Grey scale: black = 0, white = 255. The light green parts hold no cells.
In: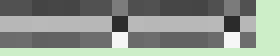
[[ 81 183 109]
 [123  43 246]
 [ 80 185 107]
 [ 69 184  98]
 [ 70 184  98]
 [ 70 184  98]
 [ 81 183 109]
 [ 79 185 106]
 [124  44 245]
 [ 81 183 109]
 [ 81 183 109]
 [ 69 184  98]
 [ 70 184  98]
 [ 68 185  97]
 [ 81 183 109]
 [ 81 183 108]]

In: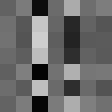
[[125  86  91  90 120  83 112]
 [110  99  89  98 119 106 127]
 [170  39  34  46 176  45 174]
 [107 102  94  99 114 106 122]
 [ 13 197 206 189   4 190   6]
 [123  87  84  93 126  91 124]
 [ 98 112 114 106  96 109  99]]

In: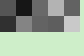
[[ 98 201]
 [179  93]
 [105  99]
 [ 22 132]
 [ 85  48]]

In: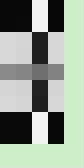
[[  7   7 215 215 130 212 215   8   8]
 [243 243  31  31 111  34  31 242 242]
 [  8   9 213 212 133 210 213   9   9]
 [  8   8 216 216 138 213 216   9   9]]

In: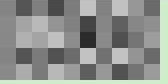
[[106 143 157 106 155]
 [151 135 117 148 116]
 [193  96  80 194  82]
 [130 134 138 113 152]
 [194  68  43 194  94]
 [124 129 141 108 155]
 [ 73 148 192  82 184]
 [127 185 164 123 122]
 [ 85 164 177  84 172]
 [132 137 136 132 137]]

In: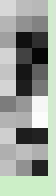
[[184 130  48   5  97 120 247 250  33 176  33]
 [188 143  17  67  21  29 150 174  28 190 143]
 [215 181 160 210 196 212 125 178 207 175 191]]

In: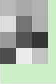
[[178 177  53 194]
 [170 115  83 235]
 [185 220 154  78]]

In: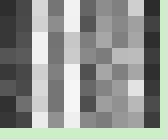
[[ 43  66  46  61  48  57  76  60]
 [206 160 166 188 165 228 185 162]
 [128 135 128 186 128 157 144 151]
 [142 157 167 125 165 132 158 125]
 [101  85 127 137  82 104  79 135]
 [242 240 200 203 243 247 247 238]
 [116 142 114 116 128 117 117 144]
 [215 208 241 241 206 216 207 235]
 [ 72  74  82  91  71  74 111  69]
 [ 46  54  54  85  56  86  50  55]]
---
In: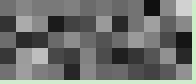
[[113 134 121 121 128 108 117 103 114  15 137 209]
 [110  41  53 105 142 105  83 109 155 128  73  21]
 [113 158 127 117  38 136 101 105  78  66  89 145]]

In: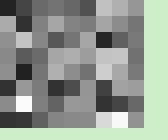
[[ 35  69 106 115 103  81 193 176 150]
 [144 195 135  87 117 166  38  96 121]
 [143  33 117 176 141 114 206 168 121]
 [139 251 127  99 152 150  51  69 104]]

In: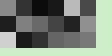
[[138  51  11  24 186  73]
 [208  26  50 101 109 120]]

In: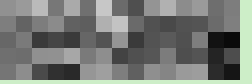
[[145 154 186 119 170 112 199 107  79 148 177 140 154 110 125]
 [103 122  58  69  58 102  83 149  58  83  90  80 126  18  10]
 [117 141  74  48  41 150 159 126  96 143 133 154 157  43  21]]

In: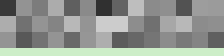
[[ 57 147 124 172  95 138  48  99 190 139 143  82 157 155]
 [148  88 115 148 105 150 174  92 103 117 140 121 132  95]]

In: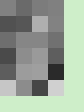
[[129 106 124 128]
 [110 134 134 113]
 [ 93 156 159  42]]

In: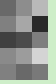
[[105 141 185]
 [ 64  75 126]
 [128 105 121]]

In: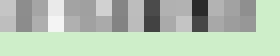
[[197 141 165 234 163 160 209 133 189  75 177 178  42 179 162 143]]

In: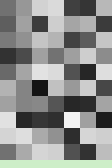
[[113 151 210 218  64  53 184]
 [122 145 196 180  66  92 197]
 [105 165 226 219  82  38 222]
 [161 132 136  85  39  43 164]
 [212 222 170 145  45 214 207]]
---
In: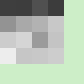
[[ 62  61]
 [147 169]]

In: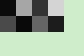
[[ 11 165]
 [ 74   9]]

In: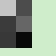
[[197  75]
 [ 59 102]]

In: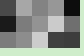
[[ 73 167]
 [ 25 124]]

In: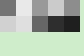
[[116 233]
 [209 223]]

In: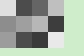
[[223  75]
 [140 159]]

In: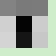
[[131 122]
 [208   4]]

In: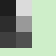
[[ 30 219]
 [ 45 153]]
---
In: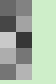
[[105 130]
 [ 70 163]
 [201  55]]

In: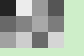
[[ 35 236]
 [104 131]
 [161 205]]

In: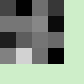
[[ 68   1]
 [118 118]
 [ 30  93]]

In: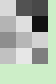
[[217  82]
 [180 223]
 [142 182]]

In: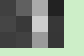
[[64 96]
 [69 57]
 [61 65]]

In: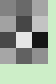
[[130 105]
 [162  70]
 [ 72 229]]
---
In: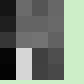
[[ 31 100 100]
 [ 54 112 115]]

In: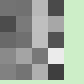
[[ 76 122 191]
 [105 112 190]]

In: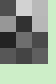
[[151  49 183]
 [ 35 110  74]]

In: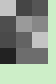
[[ 78 154 135]
 [ 74  99 196]]

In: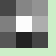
[[127 252 173]
 [ 86  34  69]]

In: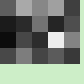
[[ 27  42 115]
 [ 12  71  44]]
